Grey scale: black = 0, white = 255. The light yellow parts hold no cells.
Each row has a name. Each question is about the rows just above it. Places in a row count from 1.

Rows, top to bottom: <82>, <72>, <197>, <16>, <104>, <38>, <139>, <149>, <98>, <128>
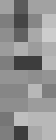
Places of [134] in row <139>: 1 2
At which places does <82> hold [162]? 1 3 4
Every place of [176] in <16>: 2 4
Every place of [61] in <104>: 2 3
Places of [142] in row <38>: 3
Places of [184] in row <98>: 3 4
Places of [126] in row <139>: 4

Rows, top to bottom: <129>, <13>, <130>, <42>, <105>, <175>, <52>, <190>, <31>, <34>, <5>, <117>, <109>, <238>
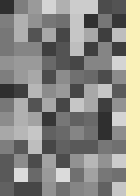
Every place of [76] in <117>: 3 5
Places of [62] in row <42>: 4 7 9

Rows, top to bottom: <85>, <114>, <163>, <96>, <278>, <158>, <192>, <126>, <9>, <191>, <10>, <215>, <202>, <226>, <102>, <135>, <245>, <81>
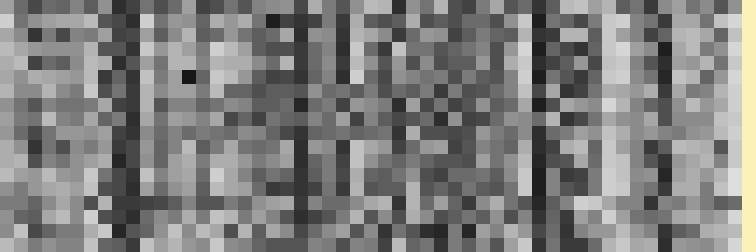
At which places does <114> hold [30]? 20 39
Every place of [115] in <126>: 2 5 6 16 32
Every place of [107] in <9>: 24 31 36 39

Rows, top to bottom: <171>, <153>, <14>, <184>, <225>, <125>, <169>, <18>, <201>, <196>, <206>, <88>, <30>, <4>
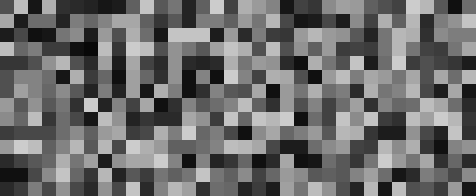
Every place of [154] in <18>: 1 21
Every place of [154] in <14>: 8 17 22 24
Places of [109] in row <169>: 24

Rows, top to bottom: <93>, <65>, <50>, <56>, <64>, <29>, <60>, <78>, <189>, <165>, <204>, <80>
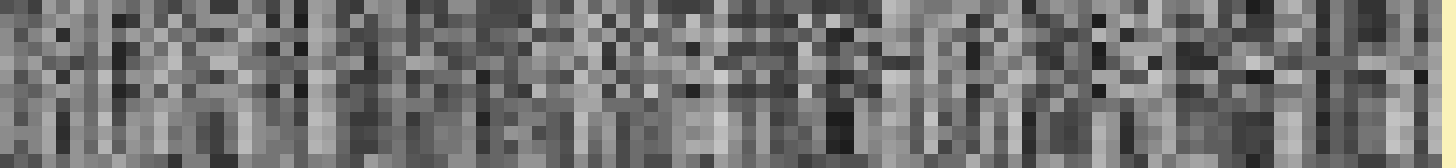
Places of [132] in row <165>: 2 3 14 20 34 50 65 68
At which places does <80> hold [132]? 7 10 24 28 44 53 55 66 101
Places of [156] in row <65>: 5 8 19 42 65 68 73 94 101
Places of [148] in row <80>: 6 21 38 39 85 92
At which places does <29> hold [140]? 11 19 49 71 86 94
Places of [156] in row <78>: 12 65 67 76 84 101
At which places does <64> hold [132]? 25 32 36 45 69 81 84

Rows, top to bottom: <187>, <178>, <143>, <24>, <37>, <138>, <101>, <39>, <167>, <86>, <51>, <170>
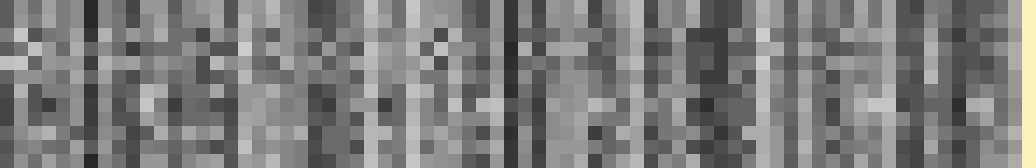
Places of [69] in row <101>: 23 69
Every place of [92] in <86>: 6 11 51 57 69 70
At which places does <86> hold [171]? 12 18 20 22 45 54 55
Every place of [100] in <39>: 15 32 38 45 53 54 67 68
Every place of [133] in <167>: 8 21 22 31 34 35 43 56 61 65 67
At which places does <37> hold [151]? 4 6 9 12 28 30

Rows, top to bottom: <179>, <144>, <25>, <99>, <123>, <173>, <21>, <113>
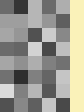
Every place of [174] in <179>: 5
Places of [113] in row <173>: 1

